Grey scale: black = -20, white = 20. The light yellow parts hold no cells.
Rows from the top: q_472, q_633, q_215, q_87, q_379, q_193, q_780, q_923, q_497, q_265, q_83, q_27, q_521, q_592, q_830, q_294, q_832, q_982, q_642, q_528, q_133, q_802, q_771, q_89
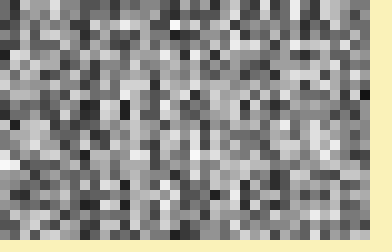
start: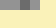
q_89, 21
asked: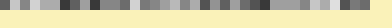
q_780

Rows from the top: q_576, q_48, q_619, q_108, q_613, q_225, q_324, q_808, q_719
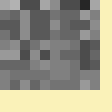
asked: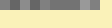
q_719
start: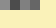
q_225, 4
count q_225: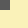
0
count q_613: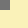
2
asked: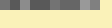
q_108
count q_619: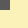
6

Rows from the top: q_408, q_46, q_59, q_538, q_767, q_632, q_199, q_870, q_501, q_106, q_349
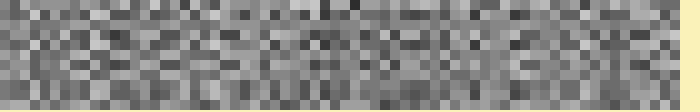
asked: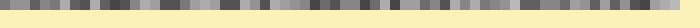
q_199
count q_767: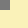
8
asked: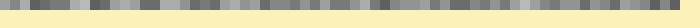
q_870

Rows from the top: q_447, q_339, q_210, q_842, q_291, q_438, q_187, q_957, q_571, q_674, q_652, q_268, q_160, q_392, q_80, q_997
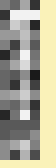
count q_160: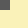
4
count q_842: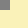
1
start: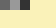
q_652, 2
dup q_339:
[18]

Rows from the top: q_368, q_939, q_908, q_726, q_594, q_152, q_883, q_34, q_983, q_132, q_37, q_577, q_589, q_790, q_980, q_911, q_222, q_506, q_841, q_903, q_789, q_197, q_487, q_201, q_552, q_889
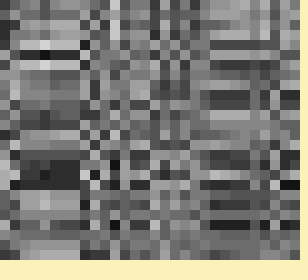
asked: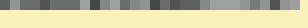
q_939
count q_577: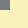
0
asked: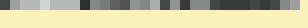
q_883
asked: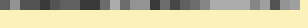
q_577
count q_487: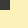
3

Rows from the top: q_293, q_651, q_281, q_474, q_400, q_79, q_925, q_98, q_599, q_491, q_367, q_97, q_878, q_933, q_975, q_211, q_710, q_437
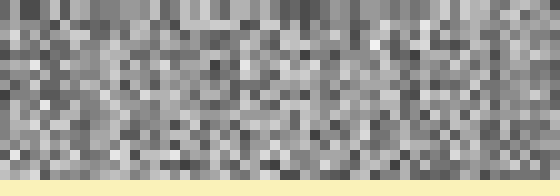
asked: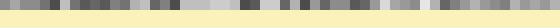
q_281
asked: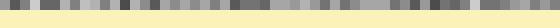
q_599
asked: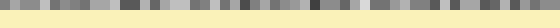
q_933
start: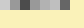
q_474, 34
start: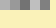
q_975, 43
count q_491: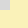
3
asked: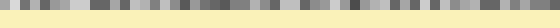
q_474

